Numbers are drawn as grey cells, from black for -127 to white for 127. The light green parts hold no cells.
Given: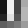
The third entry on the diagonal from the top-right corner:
96
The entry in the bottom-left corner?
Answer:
-32
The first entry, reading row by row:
-106
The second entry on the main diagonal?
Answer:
112
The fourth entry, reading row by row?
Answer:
41

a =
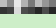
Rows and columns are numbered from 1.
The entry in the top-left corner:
62
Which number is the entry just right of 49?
-6
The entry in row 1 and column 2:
10
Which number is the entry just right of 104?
49
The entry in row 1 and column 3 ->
104

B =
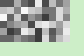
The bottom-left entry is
-25
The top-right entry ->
33
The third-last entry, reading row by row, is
-25
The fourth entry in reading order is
-25
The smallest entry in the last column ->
6
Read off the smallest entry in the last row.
-66
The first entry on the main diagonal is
-39
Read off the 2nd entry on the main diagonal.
76
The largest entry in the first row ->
107
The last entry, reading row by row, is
91

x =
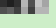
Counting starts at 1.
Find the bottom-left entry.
-47
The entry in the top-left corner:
-79
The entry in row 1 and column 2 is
-95

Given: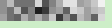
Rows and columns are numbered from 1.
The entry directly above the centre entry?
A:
2
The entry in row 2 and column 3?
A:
58
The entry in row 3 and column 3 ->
-29
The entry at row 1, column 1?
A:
17
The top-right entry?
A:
113
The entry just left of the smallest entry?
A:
2
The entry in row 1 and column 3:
-14
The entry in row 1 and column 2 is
58
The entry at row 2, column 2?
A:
-14
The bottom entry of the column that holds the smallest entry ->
45
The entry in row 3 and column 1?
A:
32
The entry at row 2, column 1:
17

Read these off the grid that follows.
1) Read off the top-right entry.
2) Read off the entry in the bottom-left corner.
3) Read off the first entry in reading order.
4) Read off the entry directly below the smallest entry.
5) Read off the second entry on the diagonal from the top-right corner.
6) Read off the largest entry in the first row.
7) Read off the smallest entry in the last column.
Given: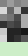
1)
16
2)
87
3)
3
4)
-40
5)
57
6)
28
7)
-105
